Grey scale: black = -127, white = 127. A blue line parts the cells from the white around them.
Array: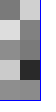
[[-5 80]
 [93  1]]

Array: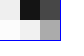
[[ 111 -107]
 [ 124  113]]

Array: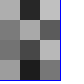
[[ 46 -88]
 [ -4  41]]

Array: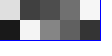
[[  95  -63]
 [-102  116]]

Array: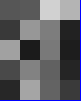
[[-41 -38]
 [-70  23]]

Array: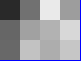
[[-86 -14]
 [-25  33]]
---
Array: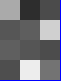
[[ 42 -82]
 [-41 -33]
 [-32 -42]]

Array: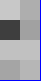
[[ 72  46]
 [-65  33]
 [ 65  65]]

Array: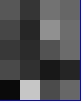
[[-40 -74]
 [-57 -89]
 [-71 -84]]

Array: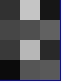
[[-78  69]
 [-57 -48]
 [-70  55]]

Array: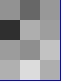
[[ 18 -24]
 [-80  46]
 [ 28  15]]

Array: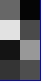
[[ -24 -122]
 [  98  -53]
 [-107   24]]
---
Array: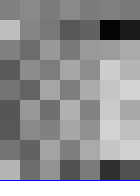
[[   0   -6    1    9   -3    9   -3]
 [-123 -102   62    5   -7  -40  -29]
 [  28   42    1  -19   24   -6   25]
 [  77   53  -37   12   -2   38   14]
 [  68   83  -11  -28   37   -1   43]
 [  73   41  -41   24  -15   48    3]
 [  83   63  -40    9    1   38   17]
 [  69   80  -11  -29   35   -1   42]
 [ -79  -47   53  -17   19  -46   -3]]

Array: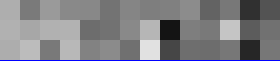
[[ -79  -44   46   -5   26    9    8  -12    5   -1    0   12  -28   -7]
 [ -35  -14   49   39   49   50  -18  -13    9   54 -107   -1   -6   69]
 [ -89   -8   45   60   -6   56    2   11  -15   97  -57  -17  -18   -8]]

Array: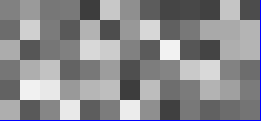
[[ 69 -51   1  26  -8  -6 -66  72  15 -35 -58 -55 -62]
 [ 42  52 -19  80  -4 -38  51 -50  24  87 -31  -7  41]
 [ 46  52  44 -41  -9   0  88  76   1 -36 114 -41 -59]
 [  2 -18  -9  46  66 -28  -7  29 -48  -2   4  73  89]
 [ 32  -4 -29 113 104  25  54  62 -66  61 -17  -4  51]
 [-19 -11  46 -38   6 105 -34  -3 108  15 -63  -7 -30]]

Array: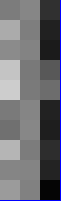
[[   6  -79   -3]
 [  -1  -94   43]
 [   3 -100   11]
 [  -6  -39   68]
 [  -5  -18   77]
 [   5  -93   -5]
 [   7  -97  -15]
 [  -3  -82   53]
 [   4  -92    5]
 [   1 -122   27]]

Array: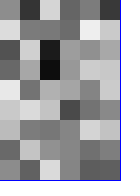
[[  -3  -70   13  -75   85  -26]
 [ 110   74   92   -4   -6  -19]
 [  16   40  -45   80 -100   29]
 [  76   72  -23   39 -114   24]
 [   4   75  104  -12   49   37]
 [ -12    9   73   90   67  -53]
 [  84   66   59   -3   -8    5]
 [ -15   -1  -22   68   17    6]
 [ -34  -32   12  -30   90    5]]

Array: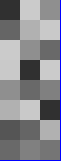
[[ 75  15 -79]
 [ 49  73 -26]
 [ 15 -22  75]
 [-79  75  73]
 [-22   0  15]
 [ 73 -79  49]
 [-26  49 -42]
 [  0 -10 -22]]

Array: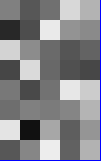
[[  88   51    0  -40  -15]
 [  19   10  -87  -50  106]
 [ -42  -28   83   12  -21]
 [ -47  -56  -57   90  -23]
 [ 103   76   -7  -54  -13]
 [   5   52  -17    0   -4]
 [ -33   21  100 -110   39]
 [ -30   50  -40    6  109]]

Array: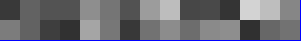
[[ 62   6 -70 -29 -44 -45  14 -10 -45  28  61 -56 -54 -75  83]
 [-24 -13  -3 -29 -65 -78  37  -8 -71 -13  12 -18  10  14 -79]]

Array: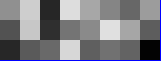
[[ -24   28   16   78  -89   93   39    5]
 [  38  -34  -45   71  -80  -11   10   96]
 [ -28 -124  -88  -37  -22   87  -32  -14]]
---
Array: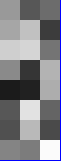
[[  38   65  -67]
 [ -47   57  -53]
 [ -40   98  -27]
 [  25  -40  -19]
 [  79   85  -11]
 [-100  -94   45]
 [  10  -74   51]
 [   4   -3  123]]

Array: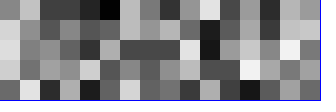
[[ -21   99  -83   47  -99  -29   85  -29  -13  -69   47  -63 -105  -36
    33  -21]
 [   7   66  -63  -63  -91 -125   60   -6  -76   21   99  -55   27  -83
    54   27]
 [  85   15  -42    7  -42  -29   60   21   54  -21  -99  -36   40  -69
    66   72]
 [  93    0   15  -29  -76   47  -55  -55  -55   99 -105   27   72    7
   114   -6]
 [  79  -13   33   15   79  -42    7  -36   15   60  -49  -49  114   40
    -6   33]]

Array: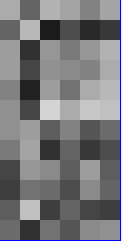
[[ -27   56 -100  -50  -86  -71]
 [  -5   36  -78  -27  -71  -50]
 [ -34   64  -65  -27  -58  -65]
 [  16   29  -34    2  -42  -20]
 [ -65  -13  -20  -50   10  -27]
 [ -20  -78  -13  -42   10   16]
 [ -58   22   10  -34   29  -34]
 [  29  -58   16   10    2   43]
 [  29  -78   22   -5   22   50]
 [   2  -94   29  -13   43   56]
 [  43  -27   50   36    2   36]
 [  16  -58   84   43   70   64]]

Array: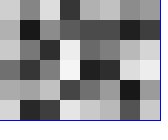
[[  73   -7  -81  109  -22   -1   57   85]
 [  85  -87  -65  101   73   57  -44   73]
 [ -15  -73   -1  117  -95  -81   93  109]
 [  49 -103   12  -36  -52  -52  -95  -65]
 [  43   35   65  -58  -15   27 -103   27]
 [  79    5   93  -73   49   65   12   27]]

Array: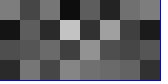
[[-107  -34  -85   67  -78   32  -64 -100]
 [ -85   -9  -57    5  -15  -21  -28  -78]
 [ -49  -42  -21  -64   18  -49  -57  -42]
 [  -2  -57   -9 -114  -34  -92  -15   -2]]

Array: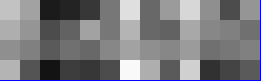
[[  52  -43 -108  -66  -72  -51  121   46  -37   80  -78  -59  -37]
 [  66   34 -100  -92  -72   -8   95  -23   27   87   15  -51   21]
 [  46   21  -51  -29   34   -8   52  -23  -29   40    7    0  -15]
 [  15    0  -37  -15  -23    7   34   15    7   27  -15   -8    0]]
